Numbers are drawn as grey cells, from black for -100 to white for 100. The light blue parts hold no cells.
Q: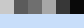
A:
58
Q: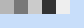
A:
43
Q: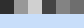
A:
-64
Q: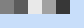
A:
0
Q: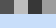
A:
-36
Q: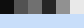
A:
-90
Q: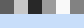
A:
-26
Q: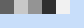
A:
-24
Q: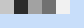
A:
55
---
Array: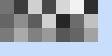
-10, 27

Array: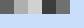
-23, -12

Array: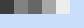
-53, 86

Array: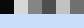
-93, -12

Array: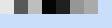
80, 33

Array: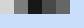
67, -20

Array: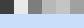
-51, 26

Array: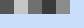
-33, 10

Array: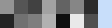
16, -38
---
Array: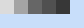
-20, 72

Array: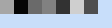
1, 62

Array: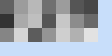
-33, 77

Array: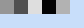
74, 74

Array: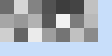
-31, 89

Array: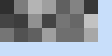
-47, 52

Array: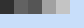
-33, 54

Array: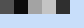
28, 54

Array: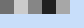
5, 59
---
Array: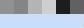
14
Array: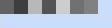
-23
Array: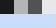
-80
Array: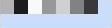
41
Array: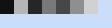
-87
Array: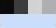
-91
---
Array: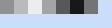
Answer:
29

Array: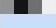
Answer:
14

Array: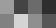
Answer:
1

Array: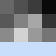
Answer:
8

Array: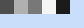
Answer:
38

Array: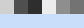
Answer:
-64

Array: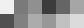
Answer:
35

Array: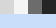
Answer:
69

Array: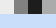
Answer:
85
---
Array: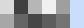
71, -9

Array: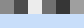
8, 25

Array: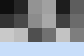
-88, -1

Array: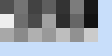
-37, 59

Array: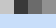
55, 14

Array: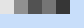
79, -58

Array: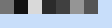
-10, -34

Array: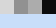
69, -91

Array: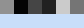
14, -8

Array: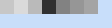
56, 29
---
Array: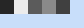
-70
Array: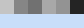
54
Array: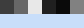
-52
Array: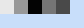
82
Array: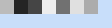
47
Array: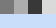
-5
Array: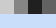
60
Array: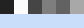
-73
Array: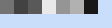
-10
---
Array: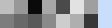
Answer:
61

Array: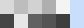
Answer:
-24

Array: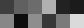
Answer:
-57

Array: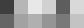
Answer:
17

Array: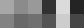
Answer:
-34

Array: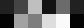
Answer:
73

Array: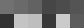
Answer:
-56

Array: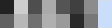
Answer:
21

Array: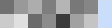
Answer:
-54
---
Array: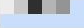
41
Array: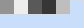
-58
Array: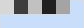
-75
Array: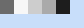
33
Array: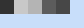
-28
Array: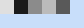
47
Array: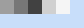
63
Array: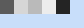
85
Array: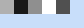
100
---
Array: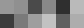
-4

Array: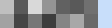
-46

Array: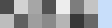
-25

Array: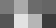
77

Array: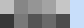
-5

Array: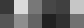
11

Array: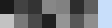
-5
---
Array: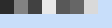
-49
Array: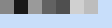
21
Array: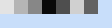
6
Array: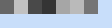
-43
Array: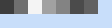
91
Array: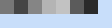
4
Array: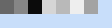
-91
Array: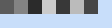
-66
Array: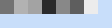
28
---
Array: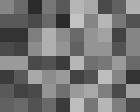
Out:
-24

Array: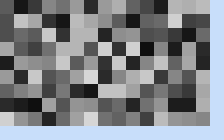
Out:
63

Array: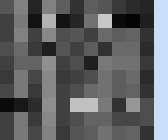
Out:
-50

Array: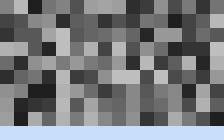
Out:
24

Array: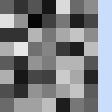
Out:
-17

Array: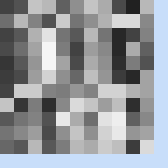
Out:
-19

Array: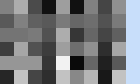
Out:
-70
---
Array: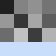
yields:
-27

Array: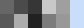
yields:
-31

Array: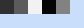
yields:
-62

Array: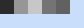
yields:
-66

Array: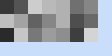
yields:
-6

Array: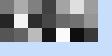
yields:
47
